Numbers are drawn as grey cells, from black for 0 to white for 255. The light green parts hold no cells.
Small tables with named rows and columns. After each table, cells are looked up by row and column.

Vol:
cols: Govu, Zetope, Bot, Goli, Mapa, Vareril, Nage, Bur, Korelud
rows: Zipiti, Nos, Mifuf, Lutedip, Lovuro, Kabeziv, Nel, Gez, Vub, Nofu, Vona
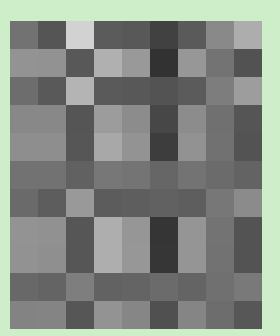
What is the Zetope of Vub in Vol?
143
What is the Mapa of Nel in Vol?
94
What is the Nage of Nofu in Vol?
100
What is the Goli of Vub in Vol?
174
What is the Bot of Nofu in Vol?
126
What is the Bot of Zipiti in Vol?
210
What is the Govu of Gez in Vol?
147
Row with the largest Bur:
Zipiti

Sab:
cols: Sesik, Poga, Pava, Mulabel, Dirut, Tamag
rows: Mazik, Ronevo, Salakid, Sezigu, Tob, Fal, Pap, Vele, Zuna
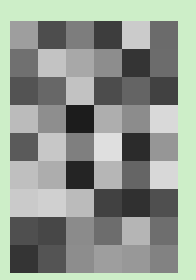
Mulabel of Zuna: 158
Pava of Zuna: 141
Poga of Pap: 208
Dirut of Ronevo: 52
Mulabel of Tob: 223
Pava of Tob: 127
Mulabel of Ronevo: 141
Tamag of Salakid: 65
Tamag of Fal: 216
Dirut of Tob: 43
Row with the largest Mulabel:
Tob

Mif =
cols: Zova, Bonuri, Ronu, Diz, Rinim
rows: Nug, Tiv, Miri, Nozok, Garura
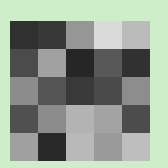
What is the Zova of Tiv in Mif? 75
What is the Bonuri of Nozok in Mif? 140
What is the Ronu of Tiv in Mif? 38
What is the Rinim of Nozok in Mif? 76
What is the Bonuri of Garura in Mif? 41
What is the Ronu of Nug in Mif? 150
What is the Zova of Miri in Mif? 140

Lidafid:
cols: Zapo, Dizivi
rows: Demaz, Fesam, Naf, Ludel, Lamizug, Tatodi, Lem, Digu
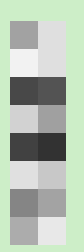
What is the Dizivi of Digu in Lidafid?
232
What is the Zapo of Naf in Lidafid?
72
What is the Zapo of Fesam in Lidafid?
242
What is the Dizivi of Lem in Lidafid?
163
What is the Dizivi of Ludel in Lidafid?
160
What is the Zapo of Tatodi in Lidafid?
224
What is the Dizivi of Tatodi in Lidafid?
200
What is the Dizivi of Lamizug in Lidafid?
50

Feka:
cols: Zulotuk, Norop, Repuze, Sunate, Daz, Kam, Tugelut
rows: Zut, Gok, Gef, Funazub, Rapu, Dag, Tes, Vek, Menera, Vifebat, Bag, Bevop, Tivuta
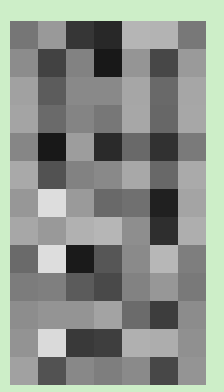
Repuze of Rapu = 157
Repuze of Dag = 130
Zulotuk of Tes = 151
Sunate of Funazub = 119
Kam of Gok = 71
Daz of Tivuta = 138
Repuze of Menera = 26
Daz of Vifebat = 130
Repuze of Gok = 130
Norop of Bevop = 218
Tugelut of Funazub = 167
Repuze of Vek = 177
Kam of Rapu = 49
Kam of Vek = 46
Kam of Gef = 105
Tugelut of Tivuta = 148
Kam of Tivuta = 71

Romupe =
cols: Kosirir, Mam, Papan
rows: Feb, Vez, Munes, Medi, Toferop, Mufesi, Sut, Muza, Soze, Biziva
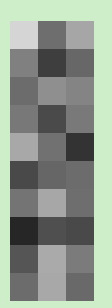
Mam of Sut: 167
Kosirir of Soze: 85
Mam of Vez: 62
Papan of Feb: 166
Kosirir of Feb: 213
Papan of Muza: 73
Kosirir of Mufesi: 73
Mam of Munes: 143
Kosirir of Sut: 116
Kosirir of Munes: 108
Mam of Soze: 170
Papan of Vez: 103
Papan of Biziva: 105
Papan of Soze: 123
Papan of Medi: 121

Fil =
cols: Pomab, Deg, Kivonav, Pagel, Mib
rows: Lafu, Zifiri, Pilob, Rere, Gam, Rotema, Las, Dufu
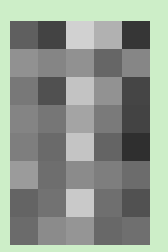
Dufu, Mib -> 111
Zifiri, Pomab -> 145
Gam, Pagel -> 100
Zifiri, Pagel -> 102
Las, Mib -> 81
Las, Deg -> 114
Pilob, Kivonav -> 195
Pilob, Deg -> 80
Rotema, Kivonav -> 139
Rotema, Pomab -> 155
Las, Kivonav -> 201
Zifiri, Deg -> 133
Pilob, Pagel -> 146
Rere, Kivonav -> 164
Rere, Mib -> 67
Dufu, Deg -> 139
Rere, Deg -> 118
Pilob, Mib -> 69
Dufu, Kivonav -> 149
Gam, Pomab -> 126

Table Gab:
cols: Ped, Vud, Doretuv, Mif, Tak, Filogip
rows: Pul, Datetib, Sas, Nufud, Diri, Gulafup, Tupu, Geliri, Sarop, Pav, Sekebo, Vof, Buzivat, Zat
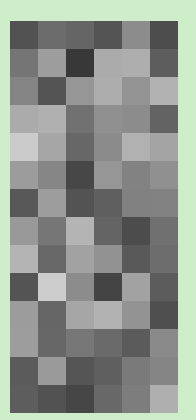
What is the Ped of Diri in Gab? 203
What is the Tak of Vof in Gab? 91
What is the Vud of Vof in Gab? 103
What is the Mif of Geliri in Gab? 100
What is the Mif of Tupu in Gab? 95
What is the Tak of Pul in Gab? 140
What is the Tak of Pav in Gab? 162
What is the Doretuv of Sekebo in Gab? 166
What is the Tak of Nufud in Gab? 140
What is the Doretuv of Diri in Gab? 103
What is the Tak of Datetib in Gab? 174
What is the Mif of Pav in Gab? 68
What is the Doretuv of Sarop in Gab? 162
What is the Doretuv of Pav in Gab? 140
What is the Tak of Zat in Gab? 125
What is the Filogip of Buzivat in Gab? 133
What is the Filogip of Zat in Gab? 175
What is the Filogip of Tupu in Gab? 130
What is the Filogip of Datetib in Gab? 93
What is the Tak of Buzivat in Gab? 122

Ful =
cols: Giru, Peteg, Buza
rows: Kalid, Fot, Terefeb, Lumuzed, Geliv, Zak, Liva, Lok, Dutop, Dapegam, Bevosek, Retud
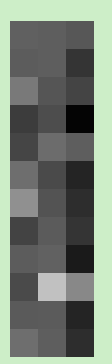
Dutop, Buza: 26
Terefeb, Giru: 121
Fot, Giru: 92
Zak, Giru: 110
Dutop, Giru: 92
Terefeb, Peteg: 85
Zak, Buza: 36
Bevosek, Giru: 90
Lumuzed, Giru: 60
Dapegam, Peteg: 193
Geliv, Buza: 94
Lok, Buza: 52
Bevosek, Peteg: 91
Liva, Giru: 144
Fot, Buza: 52

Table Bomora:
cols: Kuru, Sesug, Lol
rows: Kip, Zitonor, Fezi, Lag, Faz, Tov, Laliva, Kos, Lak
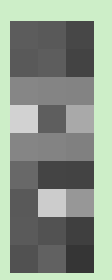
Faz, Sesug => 131
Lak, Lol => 53
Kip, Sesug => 89
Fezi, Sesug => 132
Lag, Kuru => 210
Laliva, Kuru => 89
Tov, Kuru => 104
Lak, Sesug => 97
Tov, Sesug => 68
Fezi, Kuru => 134
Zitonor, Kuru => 89
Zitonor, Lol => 67
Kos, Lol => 63
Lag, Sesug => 94
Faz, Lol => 128
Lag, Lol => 169

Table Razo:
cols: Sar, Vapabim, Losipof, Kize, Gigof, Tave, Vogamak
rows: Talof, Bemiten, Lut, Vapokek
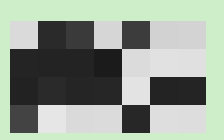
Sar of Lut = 34
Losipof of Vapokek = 218
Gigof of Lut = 227
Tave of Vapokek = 222
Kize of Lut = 38
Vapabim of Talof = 42
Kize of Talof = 214
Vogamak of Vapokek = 221
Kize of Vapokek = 219
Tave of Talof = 210
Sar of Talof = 218
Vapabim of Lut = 42
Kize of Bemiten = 27
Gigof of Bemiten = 219
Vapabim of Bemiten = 35
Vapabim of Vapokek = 230
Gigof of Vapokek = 39
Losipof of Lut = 37
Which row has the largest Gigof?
Lut

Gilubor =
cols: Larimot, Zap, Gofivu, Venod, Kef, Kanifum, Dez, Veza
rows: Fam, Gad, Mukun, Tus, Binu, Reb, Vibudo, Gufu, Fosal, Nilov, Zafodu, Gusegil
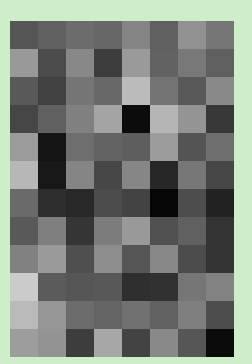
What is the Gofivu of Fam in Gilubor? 108
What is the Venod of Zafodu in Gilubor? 100
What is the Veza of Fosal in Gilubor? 51
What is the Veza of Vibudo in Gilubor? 34
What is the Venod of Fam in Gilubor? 103
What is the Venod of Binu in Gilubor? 99
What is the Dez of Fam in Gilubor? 145
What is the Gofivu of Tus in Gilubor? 128
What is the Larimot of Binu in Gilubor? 155
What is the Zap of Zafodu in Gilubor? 150
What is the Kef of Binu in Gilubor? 94
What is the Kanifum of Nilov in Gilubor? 49
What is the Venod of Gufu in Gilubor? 124
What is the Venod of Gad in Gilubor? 61
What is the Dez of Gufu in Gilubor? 96
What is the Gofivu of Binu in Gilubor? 110
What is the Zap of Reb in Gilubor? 24
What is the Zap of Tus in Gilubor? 96
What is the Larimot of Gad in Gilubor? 153
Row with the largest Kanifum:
Tus

